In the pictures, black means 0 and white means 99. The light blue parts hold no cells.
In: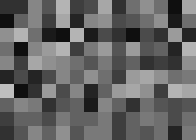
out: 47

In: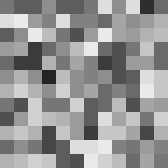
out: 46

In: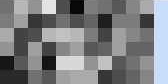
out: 52

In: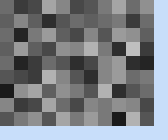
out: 33

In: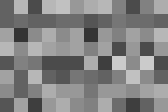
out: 59

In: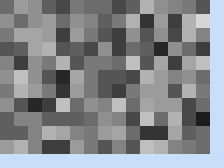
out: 42
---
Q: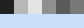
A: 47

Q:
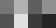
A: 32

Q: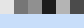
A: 46

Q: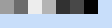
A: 28

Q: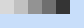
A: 57

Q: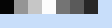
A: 35
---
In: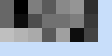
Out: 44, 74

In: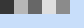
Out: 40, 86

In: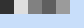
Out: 50, 86

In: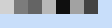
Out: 71, 81

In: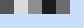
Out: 55, 85

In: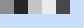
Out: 76, 91
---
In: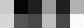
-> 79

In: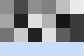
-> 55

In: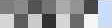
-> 49

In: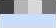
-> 25

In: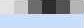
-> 88

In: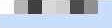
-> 98

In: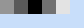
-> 58

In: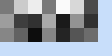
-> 47
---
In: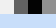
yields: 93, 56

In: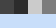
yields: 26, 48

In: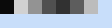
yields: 4, 73

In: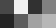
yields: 28, 71

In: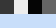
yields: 21, 39

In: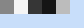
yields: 52, 73

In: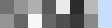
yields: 44, 53
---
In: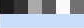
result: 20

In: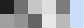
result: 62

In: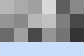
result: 62

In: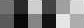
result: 3

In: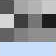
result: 11

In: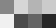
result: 79

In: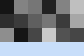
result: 8

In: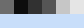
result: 5
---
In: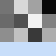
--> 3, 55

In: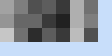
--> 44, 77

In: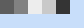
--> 20, 36

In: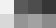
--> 21, 84

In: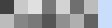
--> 73, 73

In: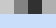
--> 68, 78

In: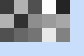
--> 14, 31

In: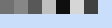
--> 25, 44

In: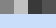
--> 32, 51

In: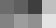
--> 74, 51
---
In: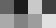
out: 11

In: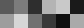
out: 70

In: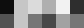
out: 68

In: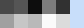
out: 5

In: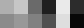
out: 12

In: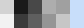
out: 28
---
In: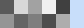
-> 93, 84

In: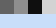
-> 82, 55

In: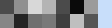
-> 84, 74

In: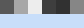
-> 92, 65

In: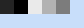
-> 91, 69

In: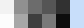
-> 98, 94

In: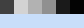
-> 82, 69

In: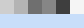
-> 95, 80
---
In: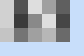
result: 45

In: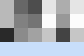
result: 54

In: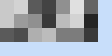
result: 30

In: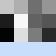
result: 86

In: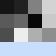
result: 92

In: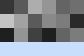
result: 58

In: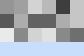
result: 53

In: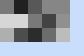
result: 30

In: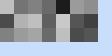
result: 60

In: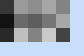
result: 74
